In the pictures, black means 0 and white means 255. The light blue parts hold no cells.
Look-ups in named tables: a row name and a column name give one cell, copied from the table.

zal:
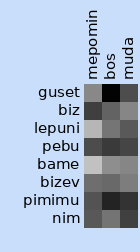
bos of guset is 3
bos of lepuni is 117
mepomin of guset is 136
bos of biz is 99
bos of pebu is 58
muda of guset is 77
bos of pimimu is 35
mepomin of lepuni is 182
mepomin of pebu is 76
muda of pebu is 69
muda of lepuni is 89
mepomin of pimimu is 83
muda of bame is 134

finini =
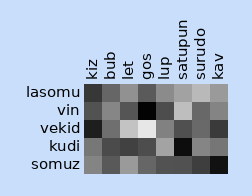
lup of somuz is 82
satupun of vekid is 80
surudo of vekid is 105
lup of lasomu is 139
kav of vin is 132
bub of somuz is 89
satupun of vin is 190
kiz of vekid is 30
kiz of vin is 82

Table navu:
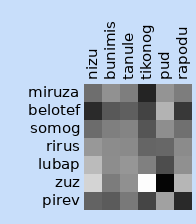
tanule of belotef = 95
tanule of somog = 132
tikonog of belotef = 67
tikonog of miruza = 36
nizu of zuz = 212
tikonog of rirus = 101
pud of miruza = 148
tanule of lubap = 150
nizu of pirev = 99
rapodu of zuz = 182

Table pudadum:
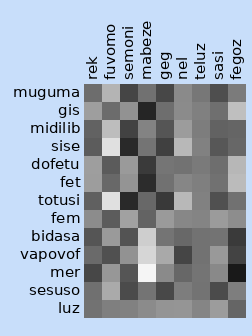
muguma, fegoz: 123
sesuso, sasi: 75
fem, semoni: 161
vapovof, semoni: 146
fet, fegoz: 187
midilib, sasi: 98
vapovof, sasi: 153
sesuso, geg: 72
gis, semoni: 146
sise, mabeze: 116
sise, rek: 92
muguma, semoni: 69
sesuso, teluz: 115
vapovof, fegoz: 67
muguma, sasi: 78
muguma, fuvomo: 180
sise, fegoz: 103
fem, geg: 154
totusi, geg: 57

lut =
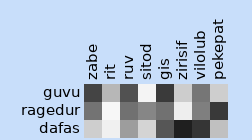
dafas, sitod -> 212
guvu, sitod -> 244
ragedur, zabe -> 115
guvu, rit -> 183
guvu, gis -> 58
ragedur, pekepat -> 57
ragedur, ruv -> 113
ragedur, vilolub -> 127
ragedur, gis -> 113

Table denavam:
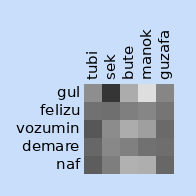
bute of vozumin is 172
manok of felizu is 134
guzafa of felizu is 117
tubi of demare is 103
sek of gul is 53
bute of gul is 172
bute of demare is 128
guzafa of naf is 103
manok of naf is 174
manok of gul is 222
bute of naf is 177
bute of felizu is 127
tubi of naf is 93
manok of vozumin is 159
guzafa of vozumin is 106
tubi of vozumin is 87
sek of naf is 126
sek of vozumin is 140

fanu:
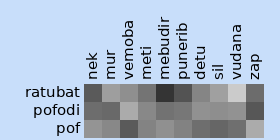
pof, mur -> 136
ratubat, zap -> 108
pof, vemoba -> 90
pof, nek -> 148
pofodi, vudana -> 146
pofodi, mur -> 105
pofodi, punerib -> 119
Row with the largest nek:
pof

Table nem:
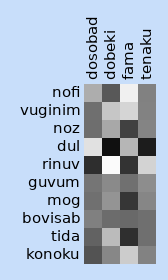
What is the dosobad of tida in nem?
98
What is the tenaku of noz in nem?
132
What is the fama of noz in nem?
65
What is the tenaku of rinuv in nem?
211
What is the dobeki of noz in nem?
168
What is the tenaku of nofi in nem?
129
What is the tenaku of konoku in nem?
130
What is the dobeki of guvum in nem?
138
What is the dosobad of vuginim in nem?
111
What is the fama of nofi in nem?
240
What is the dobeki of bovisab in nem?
108
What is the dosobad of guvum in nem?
117
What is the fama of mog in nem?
54
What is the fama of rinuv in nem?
51

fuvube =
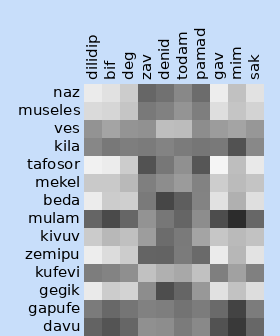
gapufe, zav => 129
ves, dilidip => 147
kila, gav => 121
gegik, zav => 141
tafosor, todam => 144
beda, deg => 207
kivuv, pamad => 164
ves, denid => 190
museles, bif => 214
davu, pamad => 137
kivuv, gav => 198
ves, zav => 145
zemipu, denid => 99
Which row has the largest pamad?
kufevi

